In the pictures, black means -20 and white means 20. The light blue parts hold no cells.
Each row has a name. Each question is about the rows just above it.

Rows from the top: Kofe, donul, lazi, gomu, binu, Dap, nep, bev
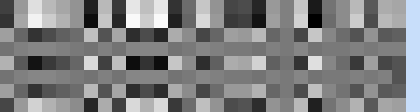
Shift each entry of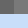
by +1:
[-3  0]
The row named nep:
[  5  -4 -12  -7  -5  -3   9  -7   6 -13  -8 -13   7   2  -9  -3   4   4
   8  -4  -1  -8  10   1  -2  -7   3  -6  -5]
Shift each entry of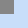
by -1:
[0]

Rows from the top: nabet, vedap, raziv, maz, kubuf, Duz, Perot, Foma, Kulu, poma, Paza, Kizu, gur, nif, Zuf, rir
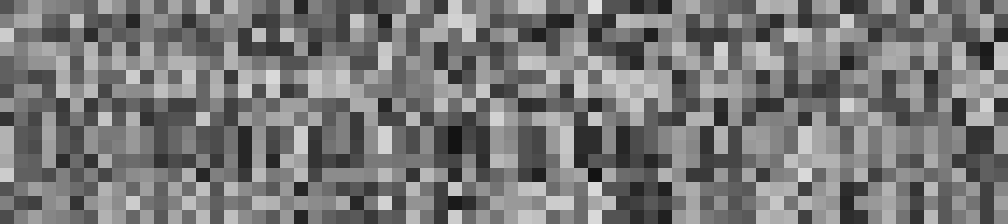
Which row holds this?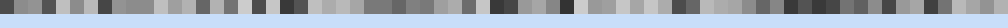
Perot
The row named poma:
[  8  -6  -7   6  -5  -9   3  -1  -1   4  -1  -8  -4   0  -7  -8  -2 -14
   3  -8  -4  12 -11  -3   0 -11   2  13  -3  -8   2 -10 -17  -9 -12   4
   1  -7  -9   4  11 -13 -13   2 -14  -8  -5   1   5   2 -12   8  -9   5
   4   1  -3  12   6   4  -6   7  -1   5   2  -1   4  -1   2 -12 -12   5]
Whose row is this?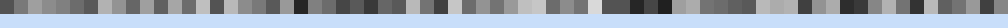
nif
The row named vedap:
[  0   6   7  -4  -6  10  -6  -8  -4 -14   0   3  -2 -12  -4   3   0   2
 -11 -10  -2  -6  -4  -3 -10  11   0 -15   8  -5  -5   8  13  11   3  -8
  -5  -6  -3 -14 -15   1  -9 -13   9   8   5   6   2  -8   4  -5   6  -1
  -6 -13   0 -12  -6  -5  12  -4  -6  -8  -3   6  -2   3  -7   2   8  -7]
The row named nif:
[ -7  -1   5   2   0  -3  -6   8   3  -4   5  -5   6  -3  10  -7   9   2
  -1  -6   4 -14   0  -3  -9  -6 -11  -4  -6   9  -2 -10  11  -3   3  -2
   4  10  11  -3   2  -2  14  -7  -7 -14  -9 -15   5   7  -2  -3  -5  -6
   9   7   8 -10   3   7 -13 -11   1   8  -2 -12   9  -5  -2   4 -10   1]

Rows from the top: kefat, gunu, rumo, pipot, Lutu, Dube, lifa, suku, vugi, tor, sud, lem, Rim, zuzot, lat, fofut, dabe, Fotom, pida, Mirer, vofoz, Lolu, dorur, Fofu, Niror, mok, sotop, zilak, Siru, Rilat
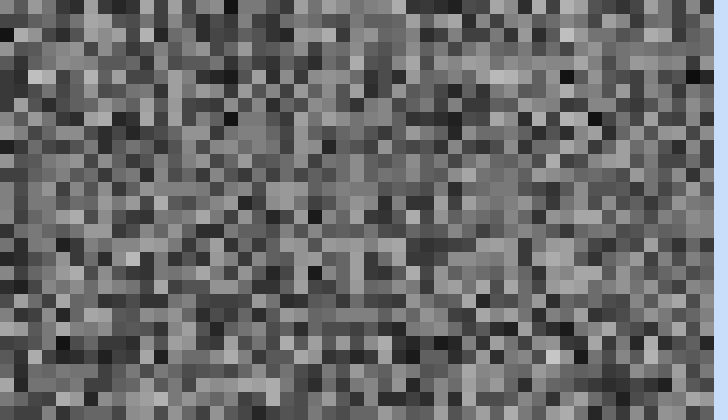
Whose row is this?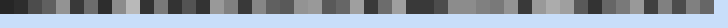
pida
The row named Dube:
[-11 -13  10   7 -10  -4   8  -5   5  -9  -9  -3   5   0 -12 -14 -16  -7
   5 -13   2 -11   2   3   2  -3 -12  -8 -13   4  -4  -3   0  -4   4   9
   8   4  -5   3 -17  -6   3  -6  -8 -10   0  -9  -7 -18 -14]
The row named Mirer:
[  1 -10  -4  -1   4   7  -8   2  -7 -11 -12  -1  -2   0   6  -1 -10   3
  -6 -14  -9   4 -16   1  -4   5 -11 -12  -6   7  -9   3  -5  -1  -3  -5
   1  -4 -12   3   1   6   6  -6   3  -3  -8  -4  -1  -8  -5]
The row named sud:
[-15 -11  -3  -9 -11  -7  -1 -13  -6  -2  -5 -12  -7   1  -8   1   2  -3
   0  -2 -10   3   2 -14  -5  -7 -10   3  -7  -9  -7 -12   1  -9 -12  -8
   2 -12  -3  -3   6   2 -11  -4   5  -3   1  -7 -13   1 -10]

